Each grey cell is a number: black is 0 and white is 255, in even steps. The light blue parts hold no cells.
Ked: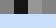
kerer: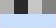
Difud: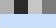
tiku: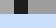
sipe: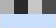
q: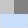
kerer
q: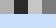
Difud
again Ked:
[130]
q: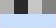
kerer
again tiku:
[157]

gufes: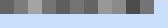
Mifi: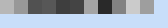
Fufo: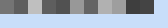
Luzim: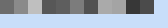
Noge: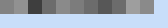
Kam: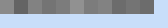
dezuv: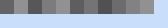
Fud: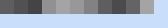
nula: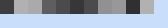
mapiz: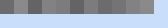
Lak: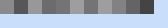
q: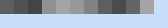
Fud
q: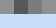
dezuv

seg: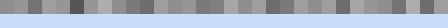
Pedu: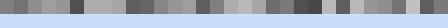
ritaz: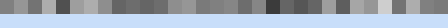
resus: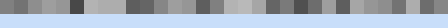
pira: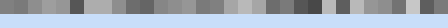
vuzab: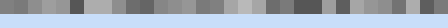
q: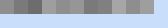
seg
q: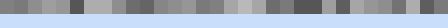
vuzab
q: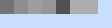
Pedu
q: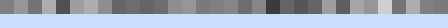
ritaz

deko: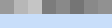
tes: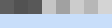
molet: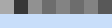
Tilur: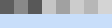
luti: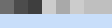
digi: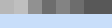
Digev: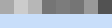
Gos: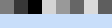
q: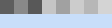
Tilur
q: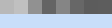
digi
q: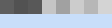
tes
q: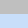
luti
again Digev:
[117]
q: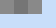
deko

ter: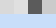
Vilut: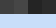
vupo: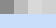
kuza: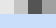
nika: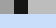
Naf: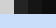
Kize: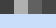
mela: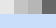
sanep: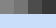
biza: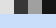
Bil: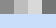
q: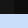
Naf
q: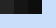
Naf
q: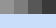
sanep
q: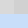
vupo

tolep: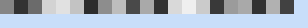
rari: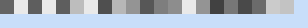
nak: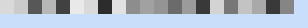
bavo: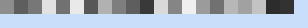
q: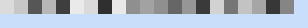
nak
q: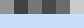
rari
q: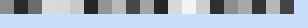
tolep
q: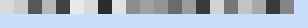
nak

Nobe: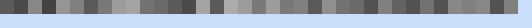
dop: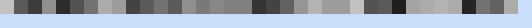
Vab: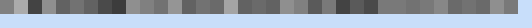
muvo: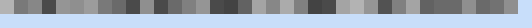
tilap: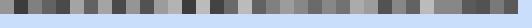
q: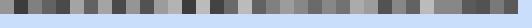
tilap
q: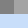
muvo
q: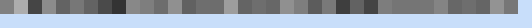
Vab

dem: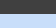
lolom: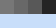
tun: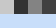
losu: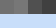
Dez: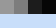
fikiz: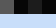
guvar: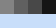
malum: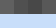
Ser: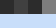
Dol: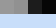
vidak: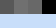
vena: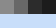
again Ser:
[44]
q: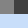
tun
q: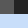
lolom
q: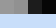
Dol
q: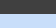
dem
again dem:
[64]
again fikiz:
[6]

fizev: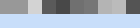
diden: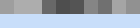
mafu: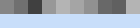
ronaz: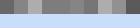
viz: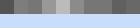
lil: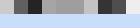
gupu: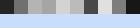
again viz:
[118]
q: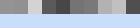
fizev
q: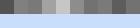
viz
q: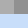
ronaz

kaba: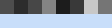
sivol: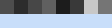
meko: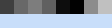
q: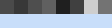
sivol
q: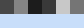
kaba
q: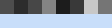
kaba

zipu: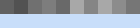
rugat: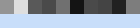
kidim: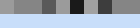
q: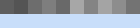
zipu
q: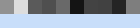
rugat
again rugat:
[74]
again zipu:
[168]
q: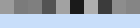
kidim
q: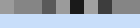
kidim

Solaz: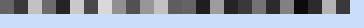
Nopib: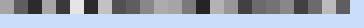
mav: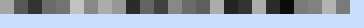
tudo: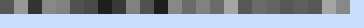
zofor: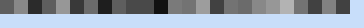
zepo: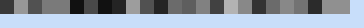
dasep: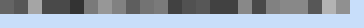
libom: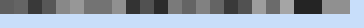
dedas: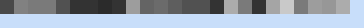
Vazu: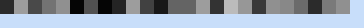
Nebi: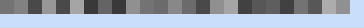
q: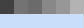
zofor
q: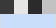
Nopib
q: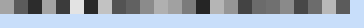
Nopib
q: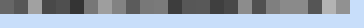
dasep
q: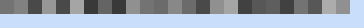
Nebi

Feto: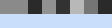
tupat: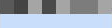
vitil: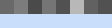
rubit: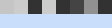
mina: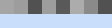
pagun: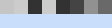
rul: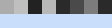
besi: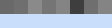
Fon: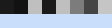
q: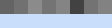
besi
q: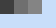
besi
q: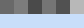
vitil

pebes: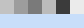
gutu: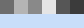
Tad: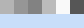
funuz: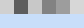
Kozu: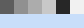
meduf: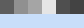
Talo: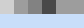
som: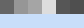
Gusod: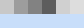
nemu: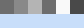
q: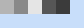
gutu
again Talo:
[157]
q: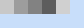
Gusod
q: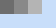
nemu
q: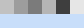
pebes
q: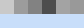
Talo

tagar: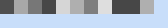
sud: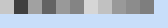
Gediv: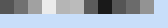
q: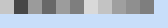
sud
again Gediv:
[85]

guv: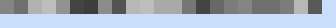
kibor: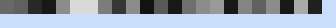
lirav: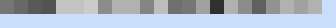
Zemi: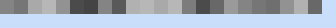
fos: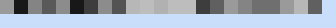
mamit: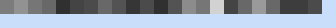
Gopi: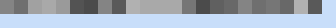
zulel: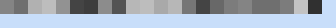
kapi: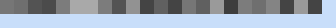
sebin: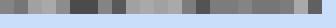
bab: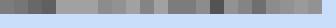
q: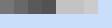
lirav
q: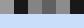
kibor
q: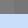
bab
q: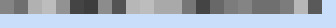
guv
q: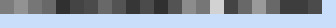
mamit
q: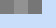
mamit

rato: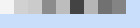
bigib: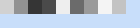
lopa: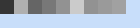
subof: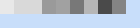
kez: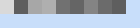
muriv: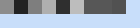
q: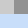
lopa
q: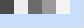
bigib
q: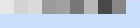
subof

